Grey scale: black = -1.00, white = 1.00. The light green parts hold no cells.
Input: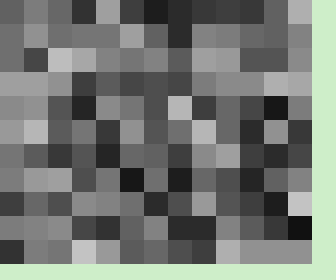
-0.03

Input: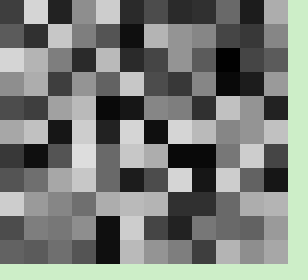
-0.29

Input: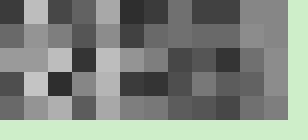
0.16

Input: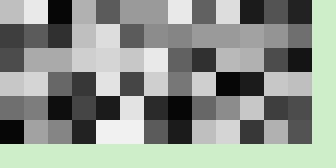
0.27

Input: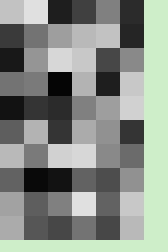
-0.33

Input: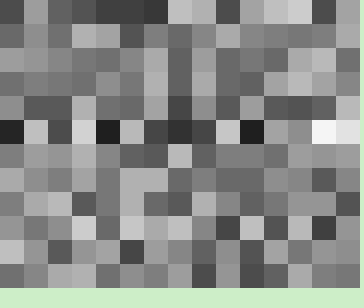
0.05
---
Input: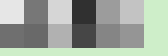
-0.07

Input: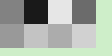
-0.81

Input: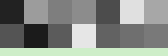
0.22

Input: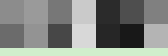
0.20

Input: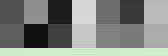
0.12

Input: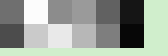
0.97

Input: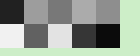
0.23

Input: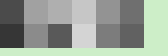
0.26

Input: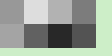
0.73
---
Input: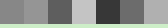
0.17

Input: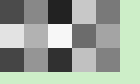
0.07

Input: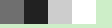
-0.74

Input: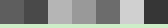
-0.43

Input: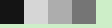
0.68

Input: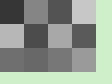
0.04

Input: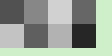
0.07

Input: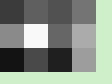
-0.26

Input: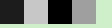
0.55

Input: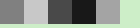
0.57
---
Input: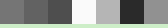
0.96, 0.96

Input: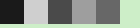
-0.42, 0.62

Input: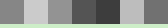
-0.34, 0.59

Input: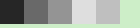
0.16, 0.74

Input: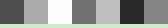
-0.11, 0.98

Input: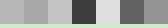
-0.52, 0.76

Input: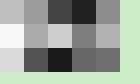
0.61, 0.94
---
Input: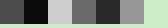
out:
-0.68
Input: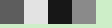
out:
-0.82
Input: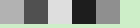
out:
-0.77
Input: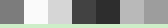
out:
0.45
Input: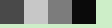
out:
-0.03
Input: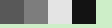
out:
0.79
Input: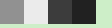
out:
-0.53
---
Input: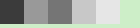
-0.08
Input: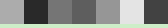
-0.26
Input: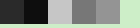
0.55
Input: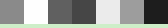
-0.45
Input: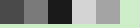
-0.80
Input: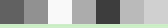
0.35
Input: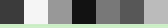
-0.86
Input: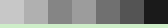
0.22
